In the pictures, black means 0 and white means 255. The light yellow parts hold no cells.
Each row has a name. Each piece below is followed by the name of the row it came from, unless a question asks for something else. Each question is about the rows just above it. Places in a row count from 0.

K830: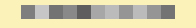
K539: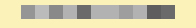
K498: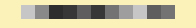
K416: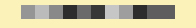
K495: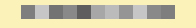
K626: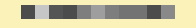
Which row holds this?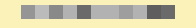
K539
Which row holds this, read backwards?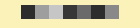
K416
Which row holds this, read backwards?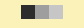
K416
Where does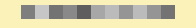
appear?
K830
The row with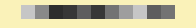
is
K498
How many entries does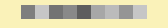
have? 9

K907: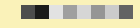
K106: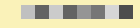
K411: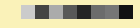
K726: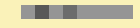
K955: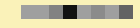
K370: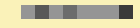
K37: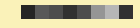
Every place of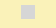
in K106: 6
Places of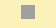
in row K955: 0 1 4 6
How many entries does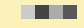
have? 4
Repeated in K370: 149

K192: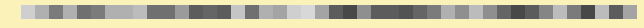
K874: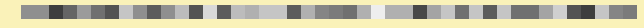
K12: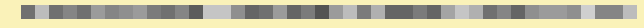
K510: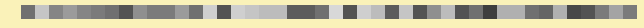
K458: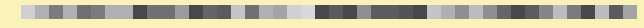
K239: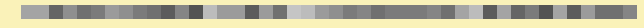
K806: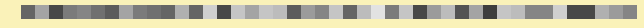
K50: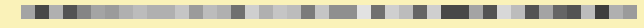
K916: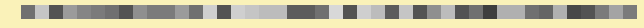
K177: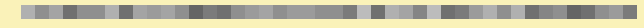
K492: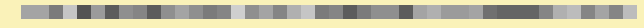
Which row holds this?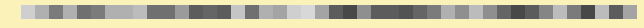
K192
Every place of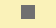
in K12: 0 2 4 10 17 33
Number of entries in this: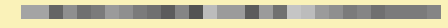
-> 30

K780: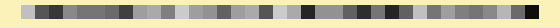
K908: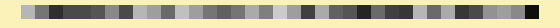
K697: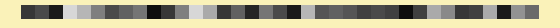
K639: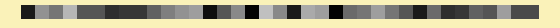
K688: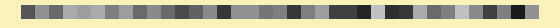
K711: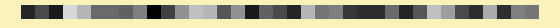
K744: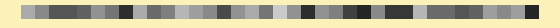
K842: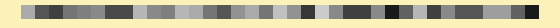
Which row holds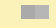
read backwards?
K842
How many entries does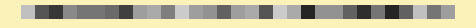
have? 31
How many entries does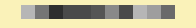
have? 11
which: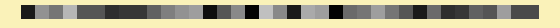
K639

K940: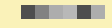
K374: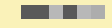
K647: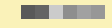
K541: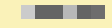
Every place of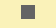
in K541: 1 2 4
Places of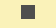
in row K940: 0 4
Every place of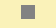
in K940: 1
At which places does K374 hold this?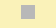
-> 2 4
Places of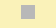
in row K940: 3

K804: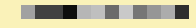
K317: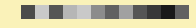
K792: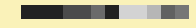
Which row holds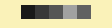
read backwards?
K317
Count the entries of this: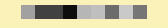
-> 9
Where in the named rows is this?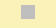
K804, 5
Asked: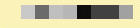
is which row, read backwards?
K804
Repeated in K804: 65

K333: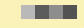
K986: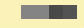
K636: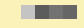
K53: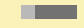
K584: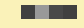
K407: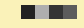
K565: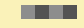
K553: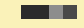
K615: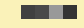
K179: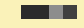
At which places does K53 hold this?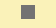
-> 1 2 3
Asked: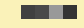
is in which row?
K615
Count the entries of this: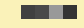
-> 4
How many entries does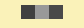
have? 3
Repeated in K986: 132
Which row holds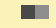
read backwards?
K553

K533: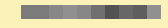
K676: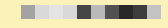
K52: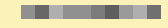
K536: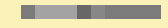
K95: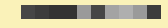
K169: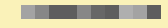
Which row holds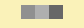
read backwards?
K52
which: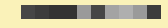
K95
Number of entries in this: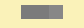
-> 3
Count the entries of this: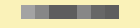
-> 7
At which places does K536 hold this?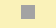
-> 1 2 3
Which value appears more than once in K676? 217

